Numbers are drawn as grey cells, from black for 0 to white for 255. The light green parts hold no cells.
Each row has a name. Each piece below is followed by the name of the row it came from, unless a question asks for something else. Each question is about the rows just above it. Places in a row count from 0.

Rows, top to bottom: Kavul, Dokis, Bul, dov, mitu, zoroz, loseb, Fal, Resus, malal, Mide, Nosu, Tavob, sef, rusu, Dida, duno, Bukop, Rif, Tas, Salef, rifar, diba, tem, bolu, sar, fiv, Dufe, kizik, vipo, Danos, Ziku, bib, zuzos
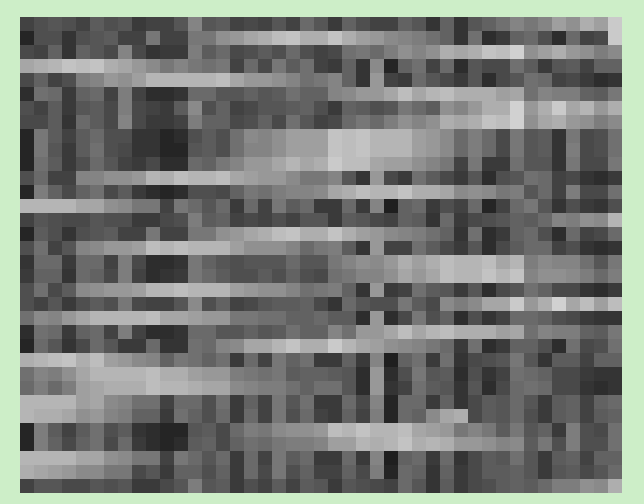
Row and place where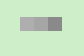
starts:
Tavob, 29
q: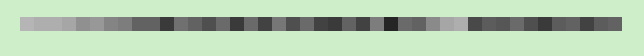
kizik

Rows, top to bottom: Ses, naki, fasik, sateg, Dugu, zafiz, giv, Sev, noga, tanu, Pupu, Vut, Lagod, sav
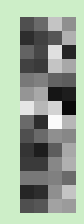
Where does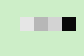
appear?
giv
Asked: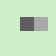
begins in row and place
tanu, 2
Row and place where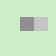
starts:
Lagod, 2
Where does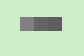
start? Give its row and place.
Dugu, 1

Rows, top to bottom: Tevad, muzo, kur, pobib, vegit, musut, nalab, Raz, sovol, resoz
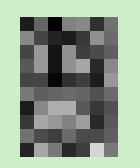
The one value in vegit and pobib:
[151]
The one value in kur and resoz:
[62]

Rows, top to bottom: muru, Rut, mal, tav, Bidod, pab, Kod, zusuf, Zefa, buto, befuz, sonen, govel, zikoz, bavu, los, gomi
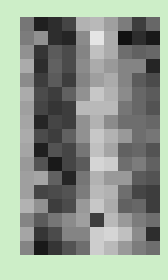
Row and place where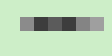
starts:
Bidod, 0
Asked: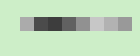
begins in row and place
Zefa, 0
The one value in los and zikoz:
[75]
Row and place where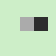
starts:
tav, 0
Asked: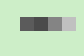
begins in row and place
mal, 2
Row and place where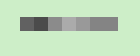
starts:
tav, 2
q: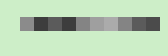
Bidod

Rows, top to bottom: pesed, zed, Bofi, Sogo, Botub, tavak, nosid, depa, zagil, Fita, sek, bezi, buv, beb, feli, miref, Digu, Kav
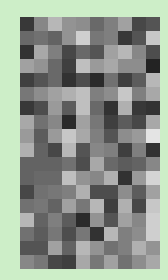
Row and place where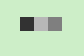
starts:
miref, 5
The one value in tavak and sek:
[168]

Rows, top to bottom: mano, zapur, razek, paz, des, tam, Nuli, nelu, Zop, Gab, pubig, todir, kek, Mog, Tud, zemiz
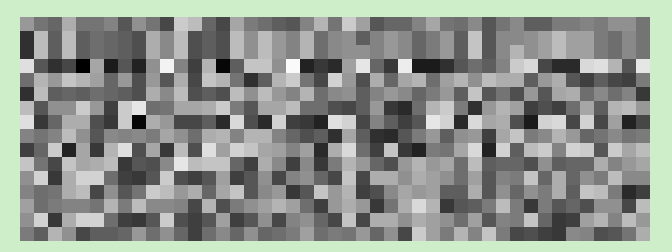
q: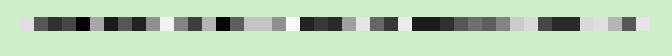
paz
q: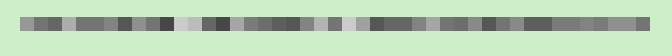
mano
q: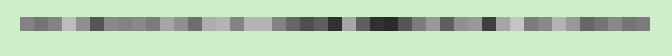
Zop
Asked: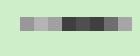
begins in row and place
Nuli, 33
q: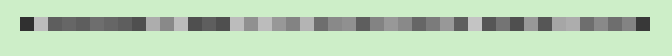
tam
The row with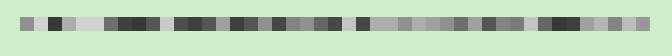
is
Tud

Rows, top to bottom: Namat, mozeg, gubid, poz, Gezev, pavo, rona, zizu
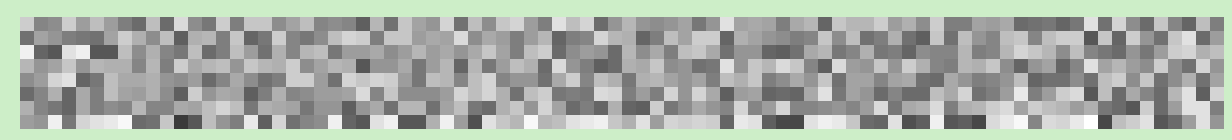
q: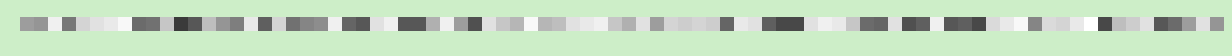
zizu
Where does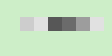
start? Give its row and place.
zizu, 79

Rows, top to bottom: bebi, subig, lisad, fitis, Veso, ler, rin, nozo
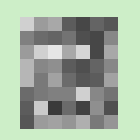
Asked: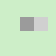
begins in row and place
lisad, 0
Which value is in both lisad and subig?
[71]
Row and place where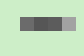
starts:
Veso, 3
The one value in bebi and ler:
[208]

